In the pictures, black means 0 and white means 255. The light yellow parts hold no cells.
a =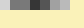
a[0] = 212
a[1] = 120

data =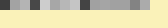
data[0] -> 62
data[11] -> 161
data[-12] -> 72

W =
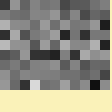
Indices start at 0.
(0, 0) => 55
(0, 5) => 121
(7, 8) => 98
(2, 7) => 119
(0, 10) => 126
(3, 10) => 118
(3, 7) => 117
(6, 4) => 131
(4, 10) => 34
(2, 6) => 148
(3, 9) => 120
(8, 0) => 151
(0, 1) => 148
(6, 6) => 90
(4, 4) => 156
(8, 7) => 111
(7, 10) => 69
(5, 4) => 48
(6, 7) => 131
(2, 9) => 150
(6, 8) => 83
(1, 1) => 112
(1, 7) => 133
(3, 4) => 132
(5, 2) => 150
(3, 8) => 48

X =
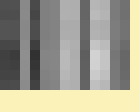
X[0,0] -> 80
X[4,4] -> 129
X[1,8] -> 101
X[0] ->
[80, 81, 137, 74, 128, 131, 175, 174, 102, 182, 177, 124, 113]
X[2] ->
[84, 83, 136, 78, 128, 131, 171, 171, 104, 176, 172, 125, 115]
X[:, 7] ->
[174, 175, 171, 172, 175, 173, 175, 175, 175]
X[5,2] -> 143
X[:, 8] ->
[102, 101, 104, 104, 99, 94, 96, 97, 100]
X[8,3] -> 66
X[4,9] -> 196
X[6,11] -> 120
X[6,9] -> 209
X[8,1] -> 76
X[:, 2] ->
[137, 138, 136, 136, 140, 143, 142, 141, 139]
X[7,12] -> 106
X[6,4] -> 132
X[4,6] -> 180
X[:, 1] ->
[81, 78, 83, 83, 72, 60, 64, 69, 76]
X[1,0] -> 77
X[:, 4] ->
[128, 128, 128, 127, 129, 133, 132, 130, 128]
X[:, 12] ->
[113, 112, 115, 115, 108, 103, 104, 106, 110]
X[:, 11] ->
[124, 123, 125, 125, 122, 118, 120, 121, 123]
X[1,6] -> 176

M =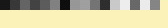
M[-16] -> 23
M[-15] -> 56
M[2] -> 100
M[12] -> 237
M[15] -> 133
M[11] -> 201

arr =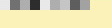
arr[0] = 232
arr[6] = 197
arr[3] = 45

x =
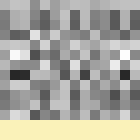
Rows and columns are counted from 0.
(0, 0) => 181
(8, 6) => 196
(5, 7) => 139
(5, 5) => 107
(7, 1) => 39
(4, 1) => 200
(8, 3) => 128
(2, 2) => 180
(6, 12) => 145
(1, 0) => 126
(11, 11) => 156
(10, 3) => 193
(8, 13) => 123
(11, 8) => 188
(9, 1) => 147
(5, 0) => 158
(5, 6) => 171
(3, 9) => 188
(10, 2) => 156
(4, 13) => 210
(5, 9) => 117
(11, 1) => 218
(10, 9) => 168
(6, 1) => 148
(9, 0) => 115
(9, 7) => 91
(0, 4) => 191
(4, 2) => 195
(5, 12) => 253
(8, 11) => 139
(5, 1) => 249
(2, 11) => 89
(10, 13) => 118
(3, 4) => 142
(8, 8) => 197
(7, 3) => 188

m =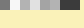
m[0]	120
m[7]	59
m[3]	225
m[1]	247

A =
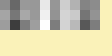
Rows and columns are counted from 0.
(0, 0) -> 142
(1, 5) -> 147
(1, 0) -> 165
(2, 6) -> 211
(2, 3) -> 158
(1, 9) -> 147
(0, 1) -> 104

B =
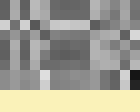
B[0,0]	96
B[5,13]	161
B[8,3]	147
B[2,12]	155
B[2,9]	93
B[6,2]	110
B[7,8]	139
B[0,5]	105
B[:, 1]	[168, 171, 113, 149, 174, 165, 164, 153, 153]
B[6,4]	108
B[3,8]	119
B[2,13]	134
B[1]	[98, 171, 102, 181, 170, 108, 106, 106, 106, 175, 143, 120, 166, 113]
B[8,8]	142
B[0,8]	105
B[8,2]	138
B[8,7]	135
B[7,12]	210
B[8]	[140, 153, 138, 147, 206, 130, 132, 135, 142, 152, 118, 100, 199, 36]
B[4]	[97, 174, 99, 183, 160, 104, 101, 107, 105, 179, 152, 125, 155, 117]
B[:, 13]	[117, 113, 134, 215, 117, 161, 183, 21, 36]
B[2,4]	154
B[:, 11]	[133, 120, 131, 176, 125, 160, 173, 97, 100]
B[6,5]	108
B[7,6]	134
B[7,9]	152
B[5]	[96, 165, 97, 180, 123, 97, 93, 96, 103, 179, 174, 160, 128, 161]
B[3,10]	171
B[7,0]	139
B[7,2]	143
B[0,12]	161
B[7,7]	142
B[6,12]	110
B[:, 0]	[96, 98, 208, 119, 97, 96, 109, 139, 140]

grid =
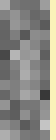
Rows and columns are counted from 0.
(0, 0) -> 172
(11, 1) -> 94
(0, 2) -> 112
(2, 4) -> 91
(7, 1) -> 122
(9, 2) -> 166
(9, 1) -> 128
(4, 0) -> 103
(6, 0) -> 102
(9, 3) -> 153
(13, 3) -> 115
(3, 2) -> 88
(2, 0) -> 102
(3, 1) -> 126
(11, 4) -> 149
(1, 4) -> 113
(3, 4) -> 135
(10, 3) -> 119
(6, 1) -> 130
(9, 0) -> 103
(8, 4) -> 105
